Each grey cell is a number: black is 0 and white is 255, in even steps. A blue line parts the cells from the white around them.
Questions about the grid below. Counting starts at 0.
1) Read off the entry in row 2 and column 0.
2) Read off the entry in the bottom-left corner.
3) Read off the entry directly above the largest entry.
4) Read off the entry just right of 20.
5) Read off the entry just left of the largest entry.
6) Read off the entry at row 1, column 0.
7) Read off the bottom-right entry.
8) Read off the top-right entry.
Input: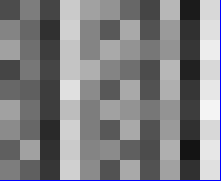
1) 161
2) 125
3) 231
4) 231
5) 61
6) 132
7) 224
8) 216

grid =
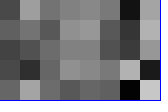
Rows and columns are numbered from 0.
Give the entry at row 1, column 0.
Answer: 96
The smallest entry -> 3
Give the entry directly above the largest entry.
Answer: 26
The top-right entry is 164
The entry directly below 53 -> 59
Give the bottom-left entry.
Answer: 102
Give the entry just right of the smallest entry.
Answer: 199
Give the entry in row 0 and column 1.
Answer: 158
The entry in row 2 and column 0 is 67
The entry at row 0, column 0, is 73
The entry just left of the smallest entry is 96
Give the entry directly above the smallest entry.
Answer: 178

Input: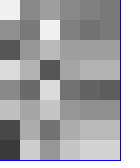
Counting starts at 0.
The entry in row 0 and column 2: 158
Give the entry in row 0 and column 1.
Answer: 136
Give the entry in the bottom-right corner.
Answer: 211
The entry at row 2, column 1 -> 150
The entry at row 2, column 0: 86
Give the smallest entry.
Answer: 58
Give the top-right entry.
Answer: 121
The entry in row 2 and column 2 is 185
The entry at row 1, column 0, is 143
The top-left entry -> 240

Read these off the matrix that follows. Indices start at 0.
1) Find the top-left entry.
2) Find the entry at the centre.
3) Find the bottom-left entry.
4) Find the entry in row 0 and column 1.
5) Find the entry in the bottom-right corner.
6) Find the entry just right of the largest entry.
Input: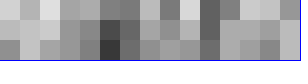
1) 210
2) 165
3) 144
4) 180
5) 187
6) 165

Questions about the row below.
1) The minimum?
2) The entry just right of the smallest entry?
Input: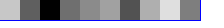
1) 1
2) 111

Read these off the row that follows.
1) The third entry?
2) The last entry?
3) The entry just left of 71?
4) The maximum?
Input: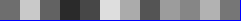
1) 98
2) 118
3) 42
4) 222

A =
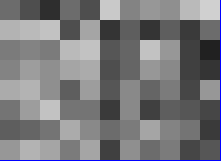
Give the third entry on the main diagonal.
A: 123
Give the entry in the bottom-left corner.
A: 151
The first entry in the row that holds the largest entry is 108
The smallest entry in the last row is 64
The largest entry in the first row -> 208
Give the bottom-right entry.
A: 86
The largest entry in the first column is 179
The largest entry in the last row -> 179
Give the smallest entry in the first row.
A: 46
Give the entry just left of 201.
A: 78
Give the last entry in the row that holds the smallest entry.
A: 33
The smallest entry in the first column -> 94
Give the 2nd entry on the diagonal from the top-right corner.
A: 58
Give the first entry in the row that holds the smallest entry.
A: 123
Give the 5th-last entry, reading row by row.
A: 143
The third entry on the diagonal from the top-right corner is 151

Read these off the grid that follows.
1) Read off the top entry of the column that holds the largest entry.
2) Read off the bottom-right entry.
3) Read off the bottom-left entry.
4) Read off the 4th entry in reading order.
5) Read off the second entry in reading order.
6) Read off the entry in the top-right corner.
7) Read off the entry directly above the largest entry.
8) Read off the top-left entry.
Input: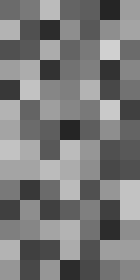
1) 37
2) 134
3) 150
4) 100
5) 121
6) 158
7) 142
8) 107

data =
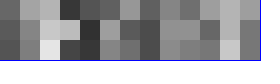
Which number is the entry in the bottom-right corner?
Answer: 119
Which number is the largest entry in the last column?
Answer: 158
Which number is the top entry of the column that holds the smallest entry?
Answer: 84
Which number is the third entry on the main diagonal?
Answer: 229
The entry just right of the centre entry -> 76
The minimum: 49
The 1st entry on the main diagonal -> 103
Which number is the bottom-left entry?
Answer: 84
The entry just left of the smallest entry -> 188
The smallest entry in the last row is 55
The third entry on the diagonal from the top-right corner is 119
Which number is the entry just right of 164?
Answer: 180
